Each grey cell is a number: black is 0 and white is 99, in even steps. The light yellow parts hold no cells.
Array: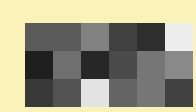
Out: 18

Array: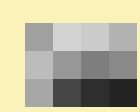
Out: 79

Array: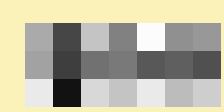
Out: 56

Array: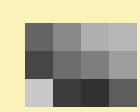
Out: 68

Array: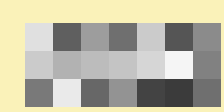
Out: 33

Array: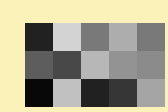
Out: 67

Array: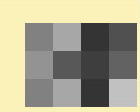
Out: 20

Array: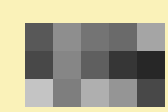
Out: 41

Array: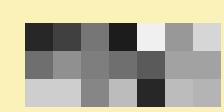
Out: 59
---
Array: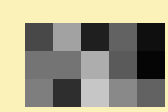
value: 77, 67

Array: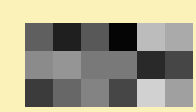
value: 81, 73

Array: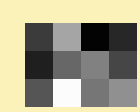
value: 98, 64

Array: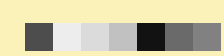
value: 92, 85

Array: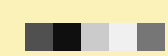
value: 93, 79

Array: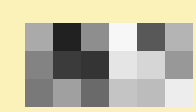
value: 96, 92

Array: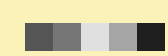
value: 87, 64

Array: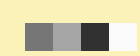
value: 97, 64
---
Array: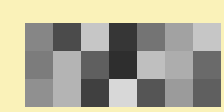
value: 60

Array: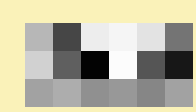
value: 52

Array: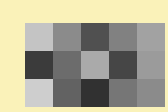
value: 46

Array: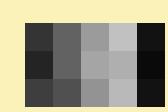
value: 72

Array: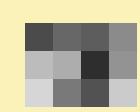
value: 32

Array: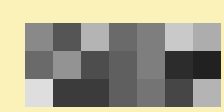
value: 27

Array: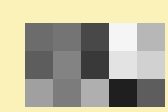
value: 12

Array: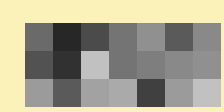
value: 60

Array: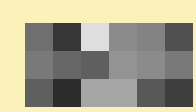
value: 34

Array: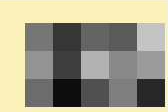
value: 49
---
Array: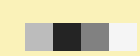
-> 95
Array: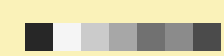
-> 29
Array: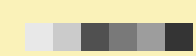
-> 20
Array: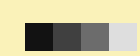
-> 86
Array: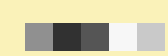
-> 78
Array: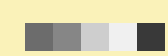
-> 22
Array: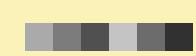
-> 19
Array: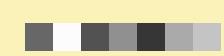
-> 76
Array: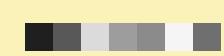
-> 43
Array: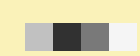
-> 95
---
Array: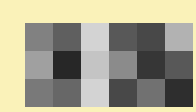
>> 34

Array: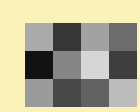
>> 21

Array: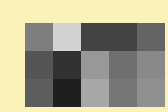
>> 26

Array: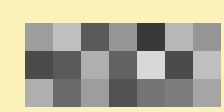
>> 22

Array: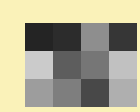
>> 17

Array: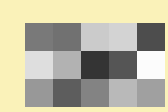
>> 79

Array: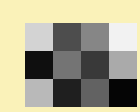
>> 30

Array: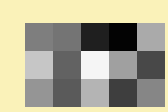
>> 12

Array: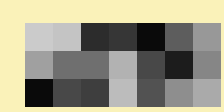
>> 4

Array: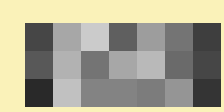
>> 61
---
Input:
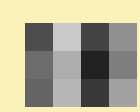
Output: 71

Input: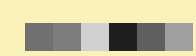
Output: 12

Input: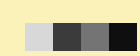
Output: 23

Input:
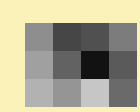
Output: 58

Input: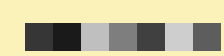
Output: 25

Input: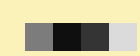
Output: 6

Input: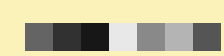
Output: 53

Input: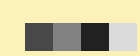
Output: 50
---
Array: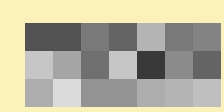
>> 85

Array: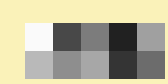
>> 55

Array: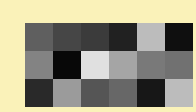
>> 60

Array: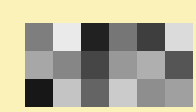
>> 76

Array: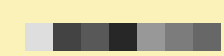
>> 26

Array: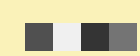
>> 93
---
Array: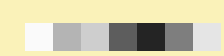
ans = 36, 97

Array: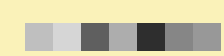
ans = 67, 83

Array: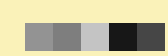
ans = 76, 76

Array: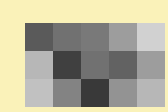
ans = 44, 81

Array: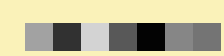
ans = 34, 82

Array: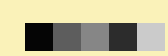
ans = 52, 79

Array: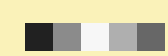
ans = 96, 96
